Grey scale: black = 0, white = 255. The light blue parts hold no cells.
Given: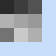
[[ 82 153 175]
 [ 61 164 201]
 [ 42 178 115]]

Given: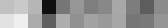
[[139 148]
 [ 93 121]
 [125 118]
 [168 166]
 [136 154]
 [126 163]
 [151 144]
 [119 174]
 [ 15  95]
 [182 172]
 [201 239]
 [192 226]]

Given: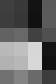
[[ 90  91  80  20  16  60]
 [ 19  17  65 215 216 106]
 [ 57  55 104 191 183 131]
 [ 63  61  98 185 177 113]]

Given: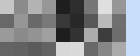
[[150 111 109 170]
 [223 186  61 134]
 [119  88 172 104]
 [ 45  40  50 218]
 [ 30  56  30 215]
 [151 121 160  99]
 [179 105 147  91]
 [139 150 138  98]
 [198 104 154 100]]

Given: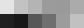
[[171 193]
 [154 156]
 [155 111]
 [180  87]
 [194  24]
 [228  32]]

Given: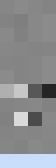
[[132 139 139 133 139 139  37 130 136 135 134]
 [135 136 136 132 134 134  87 136  75 133 137]
 [138 127 129 134 132 132 199 134 218 134 131]
 [134 131 137 135 133 139 175 132 129 132 134]]
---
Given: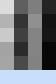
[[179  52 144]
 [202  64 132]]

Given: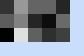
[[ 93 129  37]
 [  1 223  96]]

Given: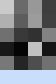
[[176  93 156]
 [112  57  49]]

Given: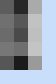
[[112  87 194]
 [107  74 191]]

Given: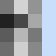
[[ 33  72 168]
 [ 91 183 120]]

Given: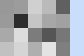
[[154  45 197]
 [169 221 124]]

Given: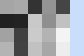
[[ 33  35 201]
 [162  64 203]]
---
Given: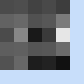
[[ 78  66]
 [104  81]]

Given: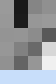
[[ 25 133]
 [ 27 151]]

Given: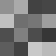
[[170  66]
 [111 118]]

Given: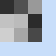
[[ 81 153]
 [187  43]]

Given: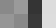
[[154  52]
 [137  57]]

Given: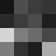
[[78 60]
 [60 76]]

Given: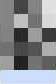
[[ 69 131]
 [192 114]]

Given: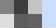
[[ 62 195]
 [ 94  98]]
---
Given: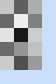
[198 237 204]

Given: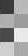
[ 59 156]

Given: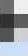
[110  93]

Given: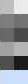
[190 114]

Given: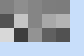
[128 197 147]

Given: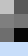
[194 118]

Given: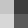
[197  91]
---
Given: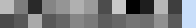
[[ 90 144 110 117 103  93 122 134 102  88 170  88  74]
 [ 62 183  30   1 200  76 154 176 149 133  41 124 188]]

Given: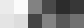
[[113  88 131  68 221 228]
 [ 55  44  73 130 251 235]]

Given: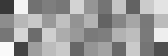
[[ 79 117 202 105 163 149 103 201 188 158  67 249]
 [238 122 189 178 126 122 153 172 207 108 213 118]
 [187 121 166 134  99 179 147 192 153 200 183 141]
 [227 203  98 196 116 149 211 119 126 113 244  56]]

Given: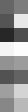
[[185 135]
 [212 159]
 [ 99  82]
 [156 146]
 [252 244]
 [ 78  39]
 [232  84]
 [125 102]]

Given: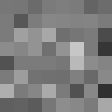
[[168 123 136 141 119  91  98  95]
 [ 48 136  81 123 170 134 123 174]
 [137 105 128 111 112 114 157 123]
 [132 140 185 119 123 123 123  82]
 [ 54 123 198 147 112 147 134 140]
 [ 75 123 118 111 168 147 160 123]
 [123 132 131 133 135 124  87 123]
 [108 100 123 126 123 107 118 119]]

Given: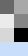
[[  1 215]
 [133 235]
 [168 104]]

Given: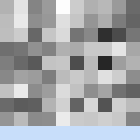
[[131 200 207 199 202 235 141 139 186 148]
 [187 207  83 215  99 209 179  95  92 106]
 [ 98 113 164 142 193 219 157 140 234 193]
 [141 205 224 185 201 187 125 156 162 136]
 [178 158  38 186  77 198 195  89 105 126]
 [167 228 200 200 170 176 130 145 117 111]
 [118  75  47 136 116 218 198 103 204 190]
 [100 124 173 149 197 223 152 142 233 188]
 [106 154 184 176 204 253 155 132 227 178]]

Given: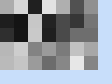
[[133 231 135 108 155 197 186]
 [167 194 123 155 131 205 183]
 [110 110  74  31 201  21  47]
 [117  54  74  35 199  20  30]
 [144  81 175 226  32 214 172]]
